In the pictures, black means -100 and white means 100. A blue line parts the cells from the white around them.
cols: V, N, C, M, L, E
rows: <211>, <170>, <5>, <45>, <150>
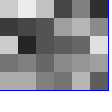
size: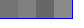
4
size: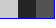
3

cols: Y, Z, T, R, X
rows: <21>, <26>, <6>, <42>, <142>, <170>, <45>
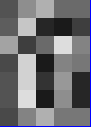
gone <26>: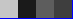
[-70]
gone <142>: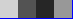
[-60]

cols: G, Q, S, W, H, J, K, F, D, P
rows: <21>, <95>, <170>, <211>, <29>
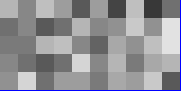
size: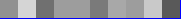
10
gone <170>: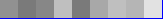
[-22]
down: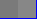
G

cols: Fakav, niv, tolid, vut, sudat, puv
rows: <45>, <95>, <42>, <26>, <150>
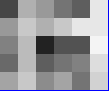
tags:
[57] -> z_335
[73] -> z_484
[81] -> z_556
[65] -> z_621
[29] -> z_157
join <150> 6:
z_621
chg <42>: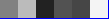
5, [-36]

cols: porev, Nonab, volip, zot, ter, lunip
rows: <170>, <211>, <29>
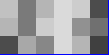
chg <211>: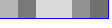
3, [61]
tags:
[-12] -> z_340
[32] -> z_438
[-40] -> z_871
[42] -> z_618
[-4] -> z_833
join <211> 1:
z_618
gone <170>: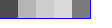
[51]

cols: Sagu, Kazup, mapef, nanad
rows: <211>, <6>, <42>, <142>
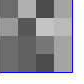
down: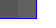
Kazup
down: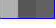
Kazup

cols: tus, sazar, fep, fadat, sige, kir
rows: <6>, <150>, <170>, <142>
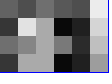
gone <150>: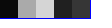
[77]
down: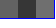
tus
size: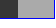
3
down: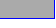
fep
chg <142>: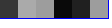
3, [33]
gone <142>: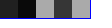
[23]
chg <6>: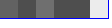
4, [-31]

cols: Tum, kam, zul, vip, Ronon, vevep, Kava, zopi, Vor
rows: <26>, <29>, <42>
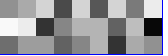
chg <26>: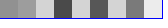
2, [33]
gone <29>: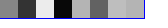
[95]

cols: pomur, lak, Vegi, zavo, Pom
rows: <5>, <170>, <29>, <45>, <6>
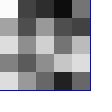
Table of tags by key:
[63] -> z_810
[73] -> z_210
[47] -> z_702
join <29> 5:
z_702
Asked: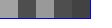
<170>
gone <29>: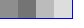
[63]
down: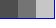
zavo
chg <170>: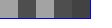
3, [20]
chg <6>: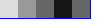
4, [-74]
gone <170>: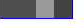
[28]

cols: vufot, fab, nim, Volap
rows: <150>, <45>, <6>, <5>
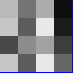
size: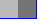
2
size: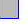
1
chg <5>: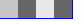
2, [-27]
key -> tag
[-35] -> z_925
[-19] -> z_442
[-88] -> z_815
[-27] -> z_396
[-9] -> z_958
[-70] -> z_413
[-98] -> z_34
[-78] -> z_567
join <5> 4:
z_442
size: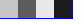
4
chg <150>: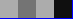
1, [45]
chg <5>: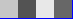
2, [-27]

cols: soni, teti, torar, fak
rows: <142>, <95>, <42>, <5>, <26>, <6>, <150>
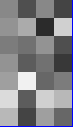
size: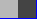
2
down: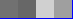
torar

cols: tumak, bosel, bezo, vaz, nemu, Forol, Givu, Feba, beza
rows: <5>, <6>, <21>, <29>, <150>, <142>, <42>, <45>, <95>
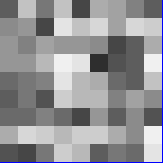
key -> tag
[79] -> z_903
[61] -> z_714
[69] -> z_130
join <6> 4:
z_903
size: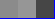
3
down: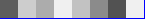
beza
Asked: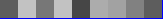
<5>

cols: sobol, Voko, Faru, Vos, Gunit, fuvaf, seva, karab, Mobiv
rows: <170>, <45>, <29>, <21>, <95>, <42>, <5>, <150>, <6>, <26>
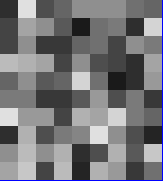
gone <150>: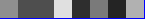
[4]
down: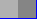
Gunit
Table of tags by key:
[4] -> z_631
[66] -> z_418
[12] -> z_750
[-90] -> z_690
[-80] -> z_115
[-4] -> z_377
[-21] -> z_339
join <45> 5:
z_115
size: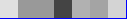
7

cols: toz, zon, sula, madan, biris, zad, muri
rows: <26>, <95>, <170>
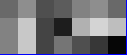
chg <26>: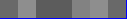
3, [-38]
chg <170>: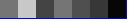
1, [2]
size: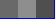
3
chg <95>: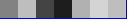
2, [57]
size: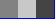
3
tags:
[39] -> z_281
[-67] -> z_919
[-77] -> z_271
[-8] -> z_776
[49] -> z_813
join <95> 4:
z_271

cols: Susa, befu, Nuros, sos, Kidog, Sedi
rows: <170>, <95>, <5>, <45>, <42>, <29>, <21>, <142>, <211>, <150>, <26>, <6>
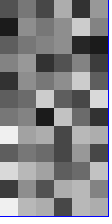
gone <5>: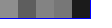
[-70]
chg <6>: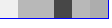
3, [36]
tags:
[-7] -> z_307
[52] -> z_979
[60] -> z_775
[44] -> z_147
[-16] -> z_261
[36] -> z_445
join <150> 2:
z_147
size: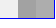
3

